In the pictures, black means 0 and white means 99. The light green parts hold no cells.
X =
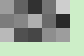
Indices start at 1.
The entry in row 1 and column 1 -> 61
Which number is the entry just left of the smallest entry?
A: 41
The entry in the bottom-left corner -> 72
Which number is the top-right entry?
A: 80

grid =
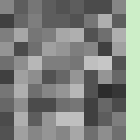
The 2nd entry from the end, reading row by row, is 55
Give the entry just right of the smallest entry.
21
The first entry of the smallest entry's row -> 46
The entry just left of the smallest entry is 32
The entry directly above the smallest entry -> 58
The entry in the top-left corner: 52
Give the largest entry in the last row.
65
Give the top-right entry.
52
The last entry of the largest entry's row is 32
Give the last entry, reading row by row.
43
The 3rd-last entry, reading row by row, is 43
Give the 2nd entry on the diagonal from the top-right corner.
68
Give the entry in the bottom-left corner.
32
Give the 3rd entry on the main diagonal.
46
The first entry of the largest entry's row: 43
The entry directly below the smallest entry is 40
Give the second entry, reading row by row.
36
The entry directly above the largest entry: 25
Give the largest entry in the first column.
58
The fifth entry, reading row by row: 32

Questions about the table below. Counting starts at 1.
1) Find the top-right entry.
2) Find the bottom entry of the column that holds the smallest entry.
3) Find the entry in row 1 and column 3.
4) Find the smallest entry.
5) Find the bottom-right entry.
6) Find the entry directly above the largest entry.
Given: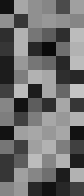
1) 62
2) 7
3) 56
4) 4
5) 25
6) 15

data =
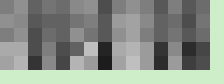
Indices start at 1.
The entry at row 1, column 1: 49
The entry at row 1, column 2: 56
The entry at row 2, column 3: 34
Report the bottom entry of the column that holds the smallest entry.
11
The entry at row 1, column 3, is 38
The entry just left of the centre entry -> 45
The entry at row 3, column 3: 30
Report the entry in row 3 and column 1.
49
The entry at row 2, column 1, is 56
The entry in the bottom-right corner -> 30
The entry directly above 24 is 17
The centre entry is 34
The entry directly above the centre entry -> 34
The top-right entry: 42
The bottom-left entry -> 63
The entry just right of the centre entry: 56
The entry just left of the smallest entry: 60
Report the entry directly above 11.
14

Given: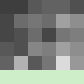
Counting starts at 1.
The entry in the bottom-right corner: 59
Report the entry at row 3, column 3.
42
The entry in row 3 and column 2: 31
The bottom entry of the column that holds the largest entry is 85
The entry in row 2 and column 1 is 27
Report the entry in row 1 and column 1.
24
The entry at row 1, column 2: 24
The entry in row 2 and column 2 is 42
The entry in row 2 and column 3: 46

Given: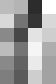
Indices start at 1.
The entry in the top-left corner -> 73
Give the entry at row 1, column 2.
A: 70
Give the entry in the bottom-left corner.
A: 49
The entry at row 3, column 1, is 53
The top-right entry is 99
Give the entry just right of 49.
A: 35
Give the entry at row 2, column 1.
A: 84

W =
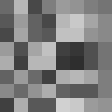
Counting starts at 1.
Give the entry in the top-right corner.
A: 45
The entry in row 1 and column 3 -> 28
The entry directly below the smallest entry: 71
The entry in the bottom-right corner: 57
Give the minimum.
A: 18
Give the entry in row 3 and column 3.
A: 38
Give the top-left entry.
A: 41
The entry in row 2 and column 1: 34
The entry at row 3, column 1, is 28
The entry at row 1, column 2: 71
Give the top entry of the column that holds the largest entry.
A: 60
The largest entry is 81
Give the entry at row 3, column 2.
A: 64
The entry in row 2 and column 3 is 38
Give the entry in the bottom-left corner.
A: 25
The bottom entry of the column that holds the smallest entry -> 78
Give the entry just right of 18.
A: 31

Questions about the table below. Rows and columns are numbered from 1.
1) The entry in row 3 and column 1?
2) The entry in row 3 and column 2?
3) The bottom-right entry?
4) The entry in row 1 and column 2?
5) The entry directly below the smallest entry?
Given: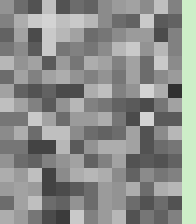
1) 38
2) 63
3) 50
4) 42
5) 63

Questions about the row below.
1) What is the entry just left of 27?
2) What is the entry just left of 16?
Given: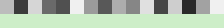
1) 87
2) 80

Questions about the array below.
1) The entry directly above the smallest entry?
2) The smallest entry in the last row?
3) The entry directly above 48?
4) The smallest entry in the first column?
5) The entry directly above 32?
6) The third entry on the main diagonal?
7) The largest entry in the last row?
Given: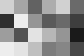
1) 24
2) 28
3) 71
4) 18
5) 92
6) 88
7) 92

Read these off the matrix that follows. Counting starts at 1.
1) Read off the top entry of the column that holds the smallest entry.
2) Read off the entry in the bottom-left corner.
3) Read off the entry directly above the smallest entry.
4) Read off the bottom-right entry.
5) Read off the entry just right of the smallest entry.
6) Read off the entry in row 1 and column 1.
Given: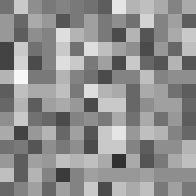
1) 89
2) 40
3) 78
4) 47
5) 66
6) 44
